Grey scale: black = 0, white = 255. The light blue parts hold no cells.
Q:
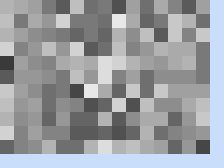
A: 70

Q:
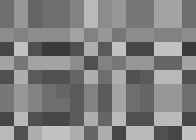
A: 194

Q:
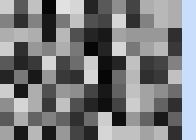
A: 47

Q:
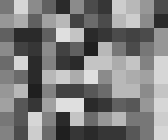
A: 214

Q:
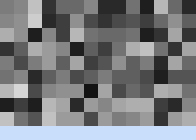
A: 174

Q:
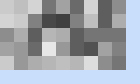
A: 117
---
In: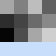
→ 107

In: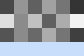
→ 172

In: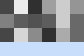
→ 205

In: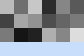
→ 101

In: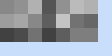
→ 114

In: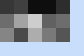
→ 97

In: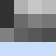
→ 128

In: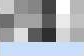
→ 234
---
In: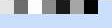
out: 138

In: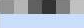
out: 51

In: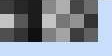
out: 137

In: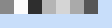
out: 181

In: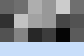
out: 152

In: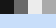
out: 170

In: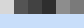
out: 46
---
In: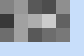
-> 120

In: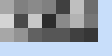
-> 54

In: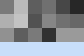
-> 154

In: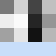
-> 183

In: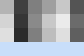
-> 95

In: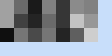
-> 206

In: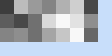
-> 103

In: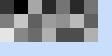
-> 176

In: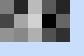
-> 48

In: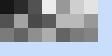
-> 132
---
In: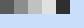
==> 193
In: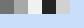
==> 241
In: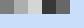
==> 213
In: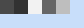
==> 242
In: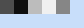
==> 188
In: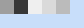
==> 239
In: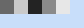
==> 35
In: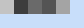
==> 106
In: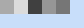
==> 64
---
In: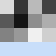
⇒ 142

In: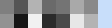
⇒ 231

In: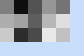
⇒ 183

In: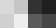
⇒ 91

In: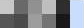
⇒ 115

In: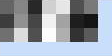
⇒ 30

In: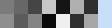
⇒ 47

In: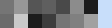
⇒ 128

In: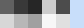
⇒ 247

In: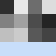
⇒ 76
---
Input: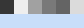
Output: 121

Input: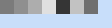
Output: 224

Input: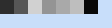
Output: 148

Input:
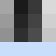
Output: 217

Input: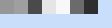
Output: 229

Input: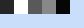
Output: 136
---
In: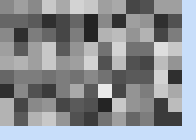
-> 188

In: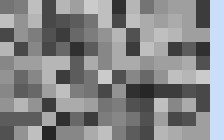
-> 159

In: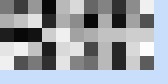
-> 252

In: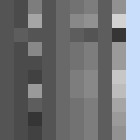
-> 154

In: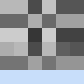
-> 85

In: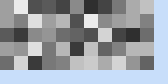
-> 183
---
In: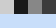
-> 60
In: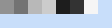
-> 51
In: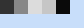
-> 50
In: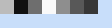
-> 55
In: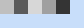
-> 90
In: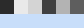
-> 64
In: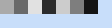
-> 43
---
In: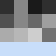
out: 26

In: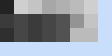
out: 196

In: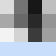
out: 23

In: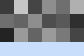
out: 69

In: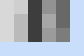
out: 61

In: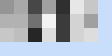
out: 71
